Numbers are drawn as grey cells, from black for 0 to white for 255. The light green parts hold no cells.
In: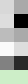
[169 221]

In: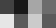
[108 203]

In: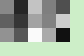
[ 79 130 250]

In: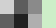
[138  33]

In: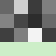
[127  44 126]

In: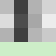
[212 167  63]

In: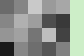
[167  78 117 135]

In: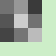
[ 58 205  68]
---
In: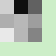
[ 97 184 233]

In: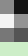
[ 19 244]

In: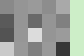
[169 149 220 152]

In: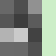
[145  61 179]

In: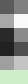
[128 168]

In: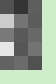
[ 94 116 121]
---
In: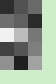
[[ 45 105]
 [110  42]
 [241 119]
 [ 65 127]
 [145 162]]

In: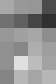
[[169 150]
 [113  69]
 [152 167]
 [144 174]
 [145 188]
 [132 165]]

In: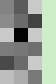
[[131 201]
 [138  66]
 [201 201]
 [123 111]
 [ 73 203]
 [190 121]]

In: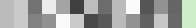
[[187 114 164 189 187  85 101]
 [187 129 249  72 187  97 104]]

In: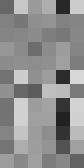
[[103 154  40]
 [129 143 130]
 [132 140 120]
 [150 109 156]
 [140 141 160]
 [114 144  44]
 [145  92 186]
 [114 156  51]
 [115 160  33]
 [132 156  50]
 [116 158  82]
 [157 160 135]]

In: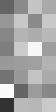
[[100 197]
 [151 138]
 [134 172]
 [126 247]
 [153 159]
 [115 195]
 [250 155]
 [ 50 183]]
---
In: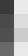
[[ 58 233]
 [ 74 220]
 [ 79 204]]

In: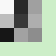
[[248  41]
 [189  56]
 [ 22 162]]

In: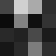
[[ 69 208]
 [ 11 130]
 [ 41  34]]

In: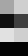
[[166 207]
 [ 16  63]
 [225 207]]

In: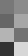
[[120 139]
 [102 166]
 [180 114]]

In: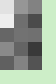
[[226 150]
 [238 111]
 [102 114]]
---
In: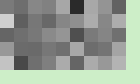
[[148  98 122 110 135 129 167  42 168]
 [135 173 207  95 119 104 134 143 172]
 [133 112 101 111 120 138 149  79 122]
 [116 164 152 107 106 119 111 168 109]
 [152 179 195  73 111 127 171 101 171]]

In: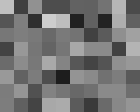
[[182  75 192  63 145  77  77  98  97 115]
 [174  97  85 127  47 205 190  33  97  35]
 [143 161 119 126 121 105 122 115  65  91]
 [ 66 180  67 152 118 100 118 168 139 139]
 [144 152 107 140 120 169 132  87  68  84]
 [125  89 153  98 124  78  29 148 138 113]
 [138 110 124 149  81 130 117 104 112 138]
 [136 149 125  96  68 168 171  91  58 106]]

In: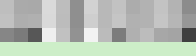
[[179 140 190 170 169 218 189 143 210 184 194 172 178 195]
 [182 151 193 174 176 217 188 143 206 184 197 177 178 197]
 [164  63 134 123  87 239 193 146 242 187 124 176 188 167]]

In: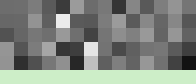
[[148 117 109 110 124  90  59 155 108 120  53 134  89 126]
 [135  86 103 104 147  95 235  90  88 124 155  90 136 102]
 [150  98  82 102 119 111 153 111  67 117 142 128 153 100]
 [ 91  63 149  85 124 166  54  62 229 115  74  96 116 119]
 [ 65  18 147  47  80 119 144  39 191  95 127  99 151 113]]

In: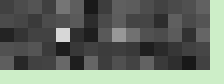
[[ 80  97  65  76  84  64 117  94  25  61  95  92  77  66  74]
 [ 74  84  75  70  58  76  81  90  44  74  93  68  69  45  95]
 [ 49 101  35  52  66  66 215  46  30  89 152 113  81  76  91]
 [ 65  70  81  78  85  59  29  56  66  60  62  57  30  42  54]
 [ 24  65  94  39  65  67 104  30 101  61  80  67  98  58  46]]

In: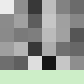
[[130 107 236 142  56 189]
 [160 134 139 161  93 198]
 [161  85 138 122 126 187]
 [112 103 159 181  55 172]
 [198 142 110  95 222  21]]

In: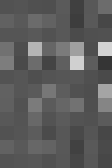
[[ 88 108  82  84  80  79  90  64]
 [ 89  71  97  89 107  98  88  61]
 [ 80  81  85  85  89  82  88  75]
 [ 78 211 113  78 181 102 123 160]
 [ 93  53 125  74 108  68  95 208]
 [ 80  74  83  86  79  84  86  87]
 [ 78 165  97  86  90 119  93  81]
 [ 79 133  96  82 123  91 102 114]
 [ 81  91  88  84 104  83  91  83]
 [ 85  71  82  85  92  75  87  73]
 [ 89  74  98  89 103  99  88  65]
 [ 87  71  83  85  87  81  87  70]]

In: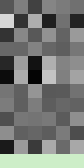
[[123 112  86 127  65 133]
 [113  35 215  51 174  31]
 [ 99 154  51 136  88 146]
 [ 94 119 104 103 131 102]
 [131 142  39 158  18 175]
 [128 163  12 171   4 195]
 [ 90 114 117  96 149  89]
 [103  98 124  95 125  93]
 [ 91 143  79 119 116 121]
 [123  77 142  96 102  93]
 [106 168  26 155  58 170]]
